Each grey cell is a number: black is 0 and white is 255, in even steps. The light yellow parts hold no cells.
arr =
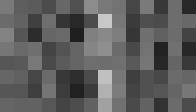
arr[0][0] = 122
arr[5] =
[102, 96, 70, 107, 55, 45, 75, 192, 119, 63, 81, 72, 107, 102]
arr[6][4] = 60
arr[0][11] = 56
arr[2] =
[130, 85, 44, 102, 106, 31, 128, 137, 125, 54, 111, 96, 108, 67]
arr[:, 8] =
[114, 119, 125, 107, 112, 119, 124, 113]
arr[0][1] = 94
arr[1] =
[107, 98, 64, 110, 53, 40, 76, 200, 119, 59, 79, 76, 109, 104]
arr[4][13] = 57
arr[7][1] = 98
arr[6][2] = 63
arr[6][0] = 86
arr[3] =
[118, 105, 111, 68, 84, 100, 133, 143, 107, 73, 114, 34, 112, 39]
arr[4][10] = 118
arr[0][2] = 91
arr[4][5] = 100
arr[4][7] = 109
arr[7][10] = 98
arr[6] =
[86, 85, 63, 117, 60, 33, 59, 177, 124, 68, 81, 86, 101, 119]
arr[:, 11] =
[56, 76, 96, 34, 39, 72, 86, 50]
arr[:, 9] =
[70, 59, 54, 73, 89, 63, 68, 74]
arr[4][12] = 101

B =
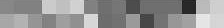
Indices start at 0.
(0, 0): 135
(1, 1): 178
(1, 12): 150
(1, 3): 130
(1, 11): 115
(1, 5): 144
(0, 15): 207
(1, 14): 229
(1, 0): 167
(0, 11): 110
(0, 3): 203

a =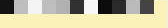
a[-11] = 19
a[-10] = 190
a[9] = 186
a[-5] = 248

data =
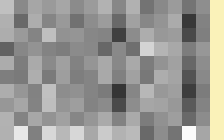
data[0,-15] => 192
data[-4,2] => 130
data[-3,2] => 131
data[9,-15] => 177
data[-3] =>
[151, 166, 131, 190, 149, 158, 131, 139, 74, 141, 166, 163, 152, 90, 131]
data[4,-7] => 136
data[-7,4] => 125
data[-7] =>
[98, 135, 147, 131, 125, 139, 136, 103, 137, 111, 212, 180, 168, 125, 151]
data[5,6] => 132
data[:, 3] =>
[154, 133, 191, 131, 138, 122, 192, 190, 147, 216]
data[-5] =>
[126, 122, 174, 122, 158, 126, 132, 169, 128, 161, 120, 173, 164, 83, 137]
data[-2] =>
[178, 131, 167, 147, 161, 134, 150, 170, 130, 170, 124, 145, 158, 105, 140]
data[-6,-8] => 169
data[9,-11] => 184
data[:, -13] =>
[166, 173, 132, 147, 170, 174, 130, 131, 167, 128]
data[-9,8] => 105
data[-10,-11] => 166
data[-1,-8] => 203
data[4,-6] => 169
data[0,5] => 139
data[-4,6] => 132
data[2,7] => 132
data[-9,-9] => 141
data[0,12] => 155
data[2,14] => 127
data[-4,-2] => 61
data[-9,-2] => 56

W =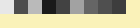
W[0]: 231
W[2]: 186
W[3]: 26
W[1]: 77

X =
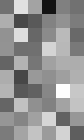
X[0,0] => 113
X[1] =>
[174, 72, 89, 130, 146, 124]
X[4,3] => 161
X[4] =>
[100, 179, 118, 161, 174, 173]
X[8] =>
[150, 133, 161, 214, 98, 151]
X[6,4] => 254
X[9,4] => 211
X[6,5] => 199
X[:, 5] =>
[113, 124, 105, 121, 173, 176, 199, 195, 151, 94]
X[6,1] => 88
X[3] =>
[147, 111, 112, 212, 184, 121]
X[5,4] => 159
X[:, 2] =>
[163, 89, 103, 112, 118, 153, 97, 144, 161, 195]

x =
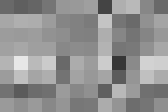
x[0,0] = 105
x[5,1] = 192
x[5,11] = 172
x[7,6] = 121
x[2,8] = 134
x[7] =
[154, 142, 154, 136, 149, 119, 121, 172, 148, 109, 117, 143]
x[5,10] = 192
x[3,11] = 167
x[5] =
[156, 192, 165, 174, 115, 163, 152, 165, 91, 149, 192, 172]
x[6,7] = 95
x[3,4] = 136
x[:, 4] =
[151, 133, 142, 136, 105, 115, 155, 149]
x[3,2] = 159
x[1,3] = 156
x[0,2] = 101
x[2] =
[156, 154, 157, 146, 142, 129, 128, 174, 134, 116, 133, 152]
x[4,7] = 204
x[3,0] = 161
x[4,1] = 231
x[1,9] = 106
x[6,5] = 135
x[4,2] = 186
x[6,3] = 112

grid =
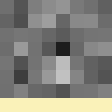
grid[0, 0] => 111
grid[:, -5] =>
[140, 158, 103, 87, 139, 153, 100]
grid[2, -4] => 91
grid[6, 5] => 116
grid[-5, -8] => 113
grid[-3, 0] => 117
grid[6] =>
[112, 129, 104, 100, 83, 116, 117, 128]
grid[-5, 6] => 116
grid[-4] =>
[109, 154, 114, 87, 29, 104, 136, 143]
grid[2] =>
[113, 118, 116, 103, 91, 109, 116, 117]
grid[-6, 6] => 138
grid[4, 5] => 117
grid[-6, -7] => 79
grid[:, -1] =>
[96, 108, 117, 143, 88, 83, 128]
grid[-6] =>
[100, 79, 144, 158, 102, 137, 138, 108]

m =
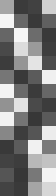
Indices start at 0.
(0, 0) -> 166
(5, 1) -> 57
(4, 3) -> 76
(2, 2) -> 108
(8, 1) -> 117
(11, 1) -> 61
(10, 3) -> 122
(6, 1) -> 106
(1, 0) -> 245
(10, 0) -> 57
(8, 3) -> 90
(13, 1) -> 58
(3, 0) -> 73
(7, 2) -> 74
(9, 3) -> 236
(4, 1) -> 149

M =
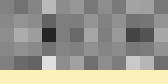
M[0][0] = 130
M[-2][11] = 146
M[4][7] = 141
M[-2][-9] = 114
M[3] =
[135, 144, 137, 114, 132, 128, 144, 133, 140, 120, 123, 146]
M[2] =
[141, 172, 157, 37, 126, 105, 165, 126, 153, 68, 83, 167]
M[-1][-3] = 201
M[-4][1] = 147
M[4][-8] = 141
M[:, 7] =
[141, 130, 126, 133, 141]
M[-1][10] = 182
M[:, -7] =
[150, 125, 105, 128, 161]
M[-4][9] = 114

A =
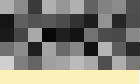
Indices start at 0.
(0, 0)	175
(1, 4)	75
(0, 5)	176
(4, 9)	120
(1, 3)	88
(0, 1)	138
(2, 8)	72
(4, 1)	127
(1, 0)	21
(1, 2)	83
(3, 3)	163
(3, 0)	113
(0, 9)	79
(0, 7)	130
